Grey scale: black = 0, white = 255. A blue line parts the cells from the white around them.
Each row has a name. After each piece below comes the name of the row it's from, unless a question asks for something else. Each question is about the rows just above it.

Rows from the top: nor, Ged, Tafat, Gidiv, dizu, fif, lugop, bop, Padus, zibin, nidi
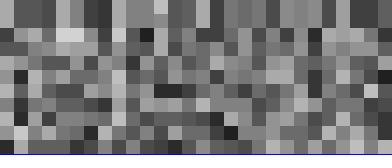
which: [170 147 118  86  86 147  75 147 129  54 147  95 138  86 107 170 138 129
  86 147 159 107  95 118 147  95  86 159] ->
dizu
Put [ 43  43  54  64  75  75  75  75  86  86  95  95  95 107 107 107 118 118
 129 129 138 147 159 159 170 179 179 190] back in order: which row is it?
Padus
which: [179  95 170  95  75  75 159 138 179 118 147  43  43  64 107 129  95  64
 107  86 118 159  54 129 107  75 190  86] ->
lugop
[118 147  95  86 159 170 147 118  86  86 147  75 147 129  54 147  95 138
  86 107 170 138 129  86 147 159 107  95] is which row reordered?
dizu
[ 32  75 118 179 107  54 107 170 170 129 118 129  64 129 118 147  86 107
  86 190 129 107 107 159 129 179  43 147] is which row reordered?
fif
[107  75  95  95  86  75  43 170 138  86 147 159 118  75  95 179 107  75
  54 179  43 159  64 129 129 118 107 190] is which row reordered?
Padus
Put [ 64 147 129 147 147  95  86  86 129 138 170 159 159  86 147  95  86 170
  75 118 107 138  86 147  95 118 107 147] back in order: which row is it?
Gidiv

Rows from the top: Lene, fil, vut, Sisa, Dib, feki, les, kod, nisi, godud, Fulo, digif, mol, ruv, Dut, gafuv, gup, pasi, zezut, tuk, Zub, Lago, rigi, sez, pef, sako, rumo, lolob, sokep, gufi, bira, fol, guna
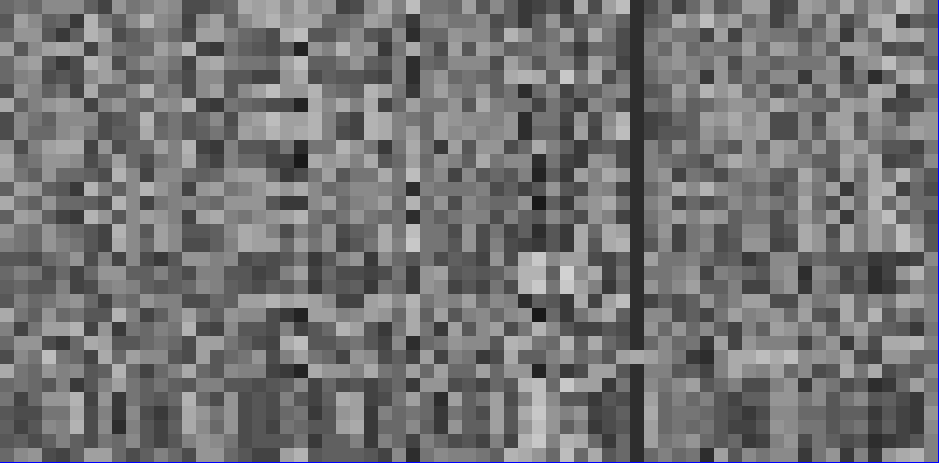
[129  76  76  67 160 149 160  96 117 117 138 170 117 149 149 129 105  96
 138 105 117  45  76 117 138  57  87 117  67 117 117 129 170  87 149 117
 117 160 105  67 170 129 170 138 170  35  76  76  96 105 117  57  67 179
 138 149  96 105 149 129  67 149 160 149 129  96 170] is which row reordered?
kod
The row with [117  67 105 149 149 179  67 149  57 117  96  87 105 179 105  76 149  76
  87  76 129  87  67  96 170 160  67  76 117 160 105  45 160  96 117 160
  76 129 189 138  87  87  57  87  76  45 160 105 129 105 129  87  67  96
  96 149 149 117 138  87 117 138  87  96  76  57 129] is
sokep
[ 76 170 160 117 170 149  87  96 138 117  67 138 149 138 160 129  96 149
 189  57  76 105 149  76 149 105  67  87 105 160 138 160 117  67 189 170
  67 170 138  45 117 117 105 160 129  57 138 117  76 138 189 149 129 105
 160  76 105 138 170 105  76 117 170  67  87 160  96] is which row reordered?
Lene
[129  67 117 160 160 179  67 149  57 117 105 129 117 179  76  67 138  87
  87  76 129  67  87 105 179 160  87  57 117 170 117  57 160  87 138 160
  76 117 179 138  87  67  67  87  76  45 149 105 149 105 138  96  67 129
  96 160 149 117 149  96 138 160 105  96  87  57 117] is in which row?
sez
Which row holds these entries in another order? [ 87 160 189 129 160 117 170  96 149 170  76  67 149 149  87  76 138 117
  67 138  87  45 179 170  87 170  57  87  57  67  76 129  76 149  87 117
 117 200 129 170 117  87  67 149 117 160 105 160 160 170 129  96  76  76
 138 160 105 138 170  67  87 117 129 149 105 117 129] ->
pasi

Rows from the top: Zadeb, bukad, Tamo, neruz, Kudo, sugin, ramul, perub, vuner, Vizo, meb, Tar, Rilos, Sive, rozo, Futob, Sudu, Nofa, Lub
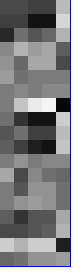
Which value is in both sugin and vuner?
[112]
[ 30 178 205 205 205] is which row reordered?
Nofa

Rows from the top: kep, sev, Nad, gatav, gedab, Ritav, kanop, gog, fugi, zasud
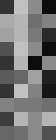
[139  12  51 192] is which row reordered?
kep
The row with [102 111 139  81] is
zasud
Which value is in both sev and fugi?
[181]

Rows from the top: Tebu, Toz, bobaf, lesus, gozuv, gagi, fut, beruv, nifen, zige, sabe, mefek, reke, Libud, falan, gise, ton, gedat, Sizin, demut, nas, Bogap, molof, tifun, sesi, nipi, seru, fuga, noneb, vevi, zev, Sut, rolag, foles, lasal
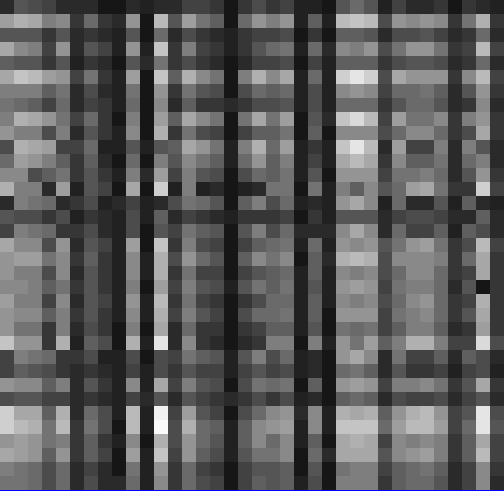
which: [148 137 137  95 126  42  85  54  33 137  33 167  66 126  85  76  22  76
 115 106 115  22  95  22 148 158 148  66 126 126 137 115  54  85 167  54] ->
fuga
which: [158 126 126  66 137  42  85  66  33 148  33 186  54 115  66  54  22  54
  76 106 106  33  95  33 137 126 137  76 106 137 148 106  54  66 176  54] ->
Bogap

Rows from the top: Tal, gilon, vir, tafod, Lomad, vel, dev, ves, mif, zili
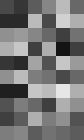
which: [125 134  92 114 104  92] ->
zili
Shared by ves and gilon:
[175]
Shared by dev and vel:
[187]
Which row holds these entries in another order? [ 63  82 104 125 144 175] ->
ves
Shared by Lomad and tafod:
[198]
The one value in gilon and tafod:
[175]

